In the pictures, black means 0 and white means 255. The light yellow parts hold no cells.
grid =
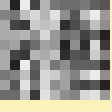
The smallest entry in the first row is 34
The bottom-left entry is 108
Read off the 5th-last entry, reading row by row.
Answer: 142
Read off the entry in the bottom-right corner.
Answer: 152
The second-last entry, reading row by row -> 225
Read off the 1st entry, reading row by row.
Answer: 181
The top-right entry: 85
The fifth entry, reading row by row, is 181
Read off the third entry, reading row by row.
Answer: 235
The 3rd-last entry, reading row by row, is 215

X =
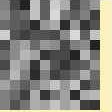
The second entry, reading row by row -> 72
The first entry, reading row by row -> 127
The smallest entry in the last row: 52
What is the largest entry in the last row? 194
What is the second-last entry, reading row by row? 63
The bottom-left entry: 127
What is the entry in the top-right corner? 151
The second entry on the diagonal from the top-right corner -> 127
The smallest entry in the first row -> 34
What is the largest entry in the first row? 205
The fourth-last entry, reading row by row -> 162
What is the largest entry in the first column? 205

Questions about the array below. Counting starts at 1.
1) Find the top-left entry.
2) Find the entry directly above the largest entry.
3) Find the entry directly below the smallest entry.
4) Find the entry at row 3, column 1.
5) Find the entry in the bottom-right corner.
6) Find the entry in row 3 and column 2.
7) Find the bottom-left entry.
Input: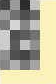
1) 68
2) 113
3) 79
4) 122
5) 164
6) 214
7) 134

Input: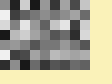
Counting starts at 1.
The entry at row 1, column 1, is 141
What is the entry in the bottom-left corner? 45
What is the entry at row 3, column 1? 216
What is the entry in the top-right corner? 197
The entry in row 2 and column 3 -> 97
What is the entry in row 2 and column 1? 240
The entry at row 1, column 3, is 206
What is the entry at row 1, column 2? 34
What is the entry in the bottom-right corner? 97

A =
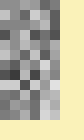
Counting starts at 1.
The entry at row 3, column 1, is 133
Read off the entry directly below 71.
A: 205
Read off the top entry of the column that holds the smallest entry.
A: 142
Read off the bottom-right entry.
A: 194
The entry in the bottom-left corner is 124
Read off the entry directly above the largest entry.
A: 133
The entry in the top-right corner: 124
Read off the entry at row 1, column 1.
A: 142
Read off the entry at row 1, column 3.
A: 163
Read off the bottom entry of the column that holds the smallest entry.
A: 133
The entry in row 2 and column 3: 104
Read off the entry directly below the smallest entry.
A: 205
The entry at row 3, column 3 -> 133
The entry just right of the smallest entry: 184
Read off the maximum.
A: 225
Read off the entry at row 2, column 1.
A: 194
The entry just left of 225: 154
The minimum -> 59
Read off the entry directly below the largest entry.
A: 184
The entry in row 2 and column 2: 142

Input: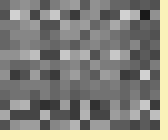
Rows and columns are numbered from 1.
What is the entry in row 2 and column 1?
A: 81
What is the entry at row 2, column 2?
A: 209
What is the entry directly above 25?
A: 91
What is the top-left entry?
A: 102
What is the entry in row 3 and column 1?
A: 124
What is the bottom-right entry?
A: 69
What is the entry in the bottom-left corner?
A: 81
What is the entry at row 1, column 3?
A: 145
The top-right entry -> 81
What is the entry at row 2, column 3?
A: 168
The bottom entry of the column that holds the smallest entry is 91
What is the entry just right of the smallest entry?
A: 145
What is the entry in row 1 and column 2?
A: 134
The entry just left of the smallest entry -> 179
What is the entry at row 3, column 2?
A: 124
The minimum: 25
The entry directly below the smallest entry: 102

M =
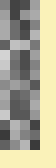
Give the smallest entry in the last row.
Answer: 58
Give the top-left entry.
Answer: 130
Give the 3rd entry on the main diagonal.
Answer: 67
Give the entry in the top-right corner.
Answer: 159
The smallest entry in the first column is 58
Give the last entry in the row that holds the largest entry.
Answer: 159
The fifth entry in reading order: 159
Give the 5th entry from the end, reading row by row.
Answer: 109
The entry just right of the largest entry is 120
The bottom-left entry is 97
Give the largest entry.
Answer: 211
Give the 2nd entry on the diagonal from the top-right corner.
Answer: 150
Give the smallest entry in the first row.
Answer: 67
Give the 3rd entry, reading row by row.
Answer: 77

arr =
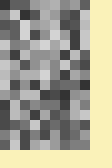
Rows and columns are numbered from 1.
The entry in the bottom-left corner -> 95
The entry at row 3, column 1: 84
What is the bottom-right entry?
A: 126
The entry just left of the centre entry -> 177
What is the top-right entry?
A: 95
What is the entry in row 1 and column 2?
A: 95
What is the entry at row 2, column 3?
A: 51
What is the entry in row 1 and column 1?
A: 51
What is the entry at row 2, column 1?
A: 126
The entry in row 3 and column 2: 95
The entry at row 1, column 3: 95

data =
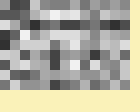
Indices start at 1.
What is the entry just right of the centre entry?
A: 229
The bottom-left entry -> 118
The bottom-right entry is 136
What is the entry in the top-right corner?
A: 136
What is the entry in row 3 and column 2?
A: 169
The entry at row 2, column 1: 87
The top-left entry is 158
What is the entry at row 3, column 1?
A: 220
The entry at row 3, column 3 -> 98
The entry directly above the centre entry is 220
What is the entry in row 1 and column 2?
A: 68
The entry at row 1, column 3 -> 77
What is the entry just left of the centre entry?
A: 118
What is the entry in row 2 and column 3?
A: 107

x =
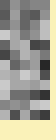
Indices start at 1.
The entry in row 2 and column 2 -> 157
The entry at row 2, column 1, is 89
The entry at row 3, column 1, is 111
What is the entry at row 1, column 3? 121
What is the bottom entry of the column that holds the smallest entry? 60
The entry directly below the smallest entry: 79
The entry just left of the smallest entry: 157
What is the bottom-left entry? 179
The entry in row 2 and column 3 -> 101
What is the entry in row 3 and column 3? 101
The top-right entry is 133
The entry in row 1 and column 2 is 145
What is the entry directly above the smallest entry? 121
